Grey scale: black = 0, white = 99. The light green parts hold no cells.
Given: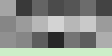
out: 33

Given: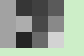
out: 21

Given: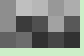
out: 71

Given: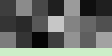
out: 60

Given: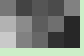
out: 33

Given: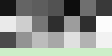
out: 5
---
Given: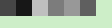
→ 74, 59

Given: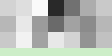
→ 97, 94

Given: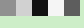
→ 95, 81

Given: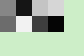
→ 94, 83

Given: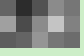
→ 76, 62

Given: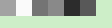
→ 97, 63
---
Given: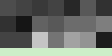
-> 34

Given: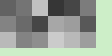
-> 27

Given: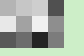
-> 80

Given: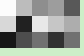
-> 61

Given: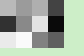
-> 68

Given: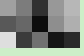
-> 59

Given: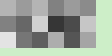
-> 60
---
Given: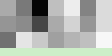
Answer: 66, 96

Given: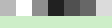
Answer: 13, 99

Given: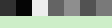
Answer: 39, 92

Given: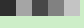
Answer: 28, 76

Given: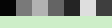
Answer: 39, 86

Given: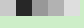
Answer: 59, 86

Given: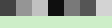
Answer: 6, 82

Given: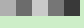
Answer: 78, 78

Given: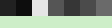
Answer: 33, 89
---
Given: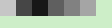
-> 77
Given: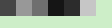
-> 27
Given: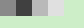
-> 53
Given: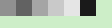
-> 56
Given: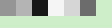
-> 58
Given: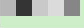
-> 71
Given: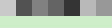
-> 78
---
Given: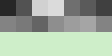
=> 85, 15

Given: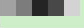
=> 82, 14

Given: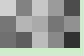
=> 81, 19

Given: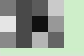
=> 89, 6

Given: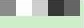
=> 98, 21

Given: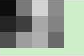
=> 82, 5

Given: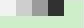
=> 94, 19

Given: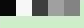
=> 96, 3
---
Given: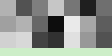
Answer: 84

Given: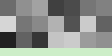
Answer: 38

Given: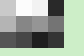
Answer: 27

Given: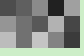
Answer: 44

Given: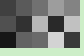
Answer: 38

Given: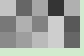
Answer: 61

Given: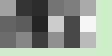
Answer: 52

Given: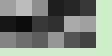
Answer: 43

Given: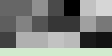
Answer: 68
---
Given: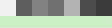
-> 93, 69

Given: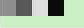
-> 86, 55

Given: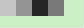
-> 77, 57

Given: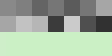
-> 79, 75

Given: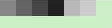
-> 79, 72

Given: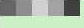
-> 81, 63

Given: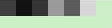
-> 83, 60

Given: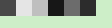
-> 89, 74

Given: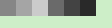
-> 79, 64
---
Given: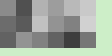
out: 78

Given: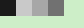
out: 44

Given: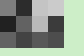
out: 79

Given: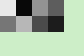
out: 36

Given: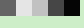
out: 2

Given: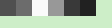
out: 13

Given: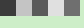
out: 43

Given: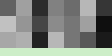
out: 21
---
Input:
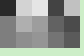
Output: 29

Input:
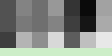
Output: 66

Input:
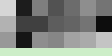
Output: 5

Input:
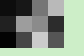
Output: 17

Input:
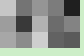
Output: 51

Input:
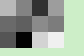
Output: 48

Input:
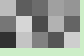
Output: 39

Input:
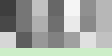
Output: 71
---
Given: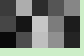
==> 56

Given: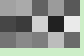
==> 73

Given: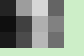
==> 71

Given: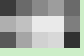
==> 84

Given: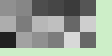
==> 84

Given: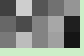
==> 62

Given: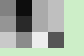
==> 92

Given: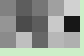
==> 71

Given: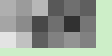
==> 57
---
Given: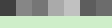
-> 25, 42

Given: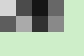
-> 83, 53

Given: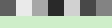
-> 37, 51

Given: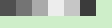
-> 31, 23

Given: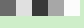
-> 41, 98

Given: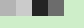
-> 70, 42

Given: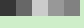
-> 21, 50
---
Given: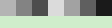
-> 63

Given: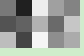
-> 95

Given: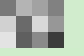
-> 37

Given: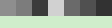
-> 41

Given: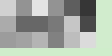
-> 50

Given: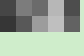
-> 60

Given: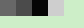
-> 29

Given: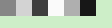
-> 97
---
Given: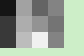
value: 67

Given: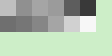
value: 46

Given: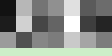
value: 81

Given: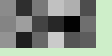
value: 61

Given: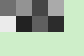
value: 13

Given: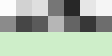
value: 27

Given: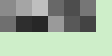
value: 18
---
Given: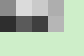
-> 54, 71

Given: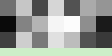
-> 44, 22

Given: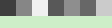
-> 24, 79

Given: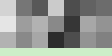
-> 82, 50

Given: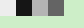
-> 92, 39

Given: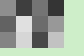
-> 55, 75

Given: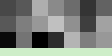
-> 28, 59

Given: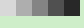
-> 84, 16

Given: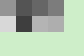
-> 57, 67

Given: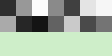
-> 18, 45
